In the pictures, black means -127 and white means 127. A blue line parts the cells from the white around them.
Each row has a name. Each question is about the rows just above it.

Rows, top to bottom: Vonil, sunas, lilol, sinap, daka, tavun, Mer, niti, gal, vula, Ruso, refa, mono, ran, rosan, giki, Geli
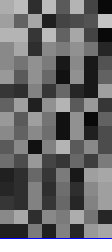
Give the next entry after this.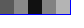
[-37]
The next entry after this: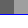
[-95]

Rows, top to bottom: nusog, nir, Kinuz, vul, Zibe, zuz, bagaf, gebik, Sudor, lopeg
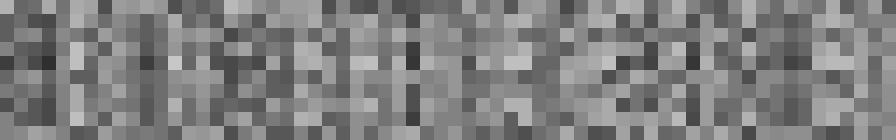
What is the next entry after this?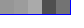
[-48]
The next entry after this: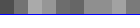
[-48]

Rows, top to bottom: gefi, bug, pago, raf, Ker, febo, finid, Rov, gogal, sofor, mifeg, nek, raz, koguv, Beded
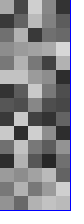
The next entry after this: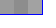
[58]
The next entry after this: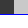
[-62]

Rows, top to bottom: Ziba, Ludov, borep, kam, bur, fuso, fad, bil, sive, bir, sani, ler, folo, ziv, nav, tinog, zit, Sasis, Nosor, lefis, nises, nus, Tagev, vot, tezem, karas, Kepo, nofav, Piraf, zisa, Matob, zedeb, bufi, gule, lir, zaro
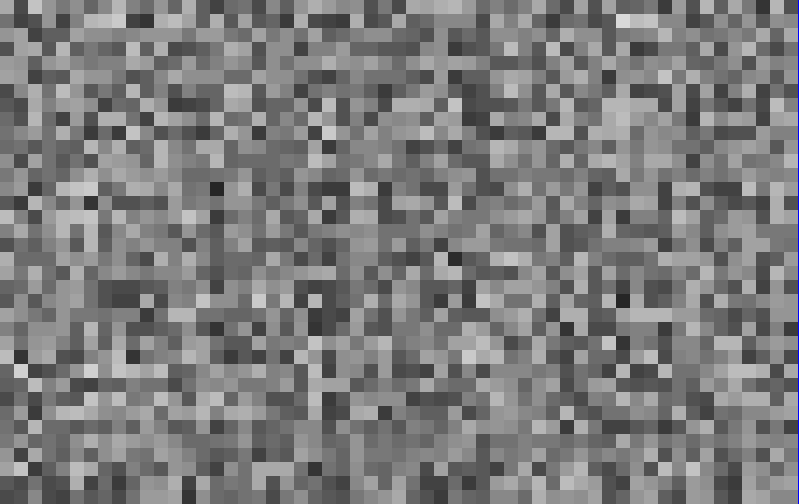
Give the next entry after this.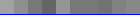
[1]
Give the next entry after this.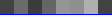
[41]
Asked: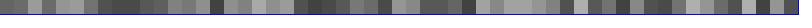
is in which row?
nises
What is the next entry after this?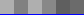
[-20]
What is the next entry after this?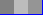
[-39]
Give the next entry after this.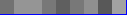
[-46]

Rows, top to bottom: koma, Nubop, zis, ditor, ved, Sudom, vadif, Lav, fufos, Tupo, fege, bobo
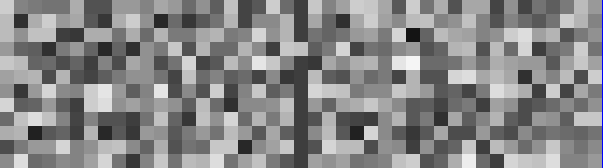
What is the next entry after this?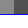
[77]
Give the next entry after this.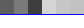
[-5]

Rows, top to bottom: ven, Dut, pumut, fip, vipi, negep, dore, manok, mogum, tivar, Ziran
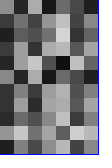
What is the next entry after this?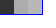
[-40]
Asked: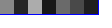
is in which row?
negep
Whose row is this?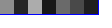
ven
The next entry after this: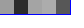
[36]

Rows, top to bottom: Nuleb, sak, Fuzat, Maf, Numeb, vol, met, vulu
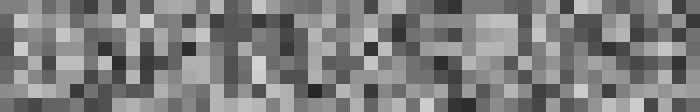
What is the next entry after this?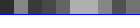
[82]
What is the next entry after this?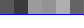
[12]
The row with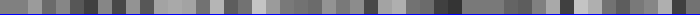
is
Nuleb
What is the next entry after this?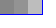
[19]
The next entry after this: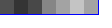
[-20]
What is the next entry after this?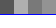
[-20]
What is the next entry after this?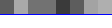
[-20]

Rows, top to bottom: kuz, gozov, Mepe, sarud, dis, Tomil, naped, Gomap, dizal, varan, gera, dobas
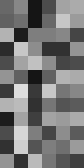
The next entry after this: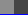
[-51]
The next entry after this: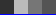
[-64]
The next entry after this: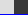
[71]
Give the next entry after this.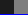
[-1]
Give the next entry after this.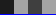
[27]
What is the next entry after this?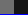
[-23]

